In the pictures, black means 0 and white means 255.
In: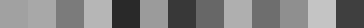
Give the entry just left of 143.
110
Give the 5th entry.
41
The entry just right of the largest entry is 63
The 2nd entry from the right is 196

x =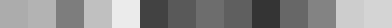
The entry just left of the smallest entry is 95
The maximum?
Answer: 235

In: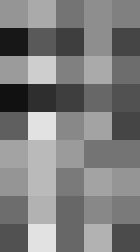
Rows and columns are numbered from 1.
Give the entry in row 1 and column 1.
149
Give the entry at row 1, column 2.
170
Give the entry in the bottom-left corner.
81
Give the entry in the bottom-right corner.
75
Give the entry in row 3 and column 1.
155
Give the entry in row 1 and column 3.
116
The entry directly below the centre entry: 155
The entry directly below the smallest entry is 95
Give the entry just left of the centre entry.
226
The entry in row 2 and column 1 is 23
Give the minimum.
17
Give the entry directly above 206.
89

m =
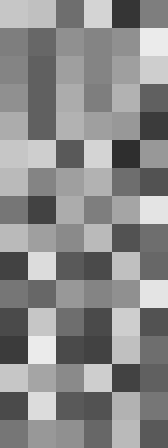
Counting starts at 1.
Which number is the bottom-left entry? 118
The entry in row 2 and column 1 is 126
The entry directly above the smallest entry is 152
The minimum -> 46
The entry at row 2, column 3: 144
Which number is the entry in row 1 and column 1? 198
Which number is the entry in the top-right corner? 126
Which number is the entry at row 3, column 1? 132
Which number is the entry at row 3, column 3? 159
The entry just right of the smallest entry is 152
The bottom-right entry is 89
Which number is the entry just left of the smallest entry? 212
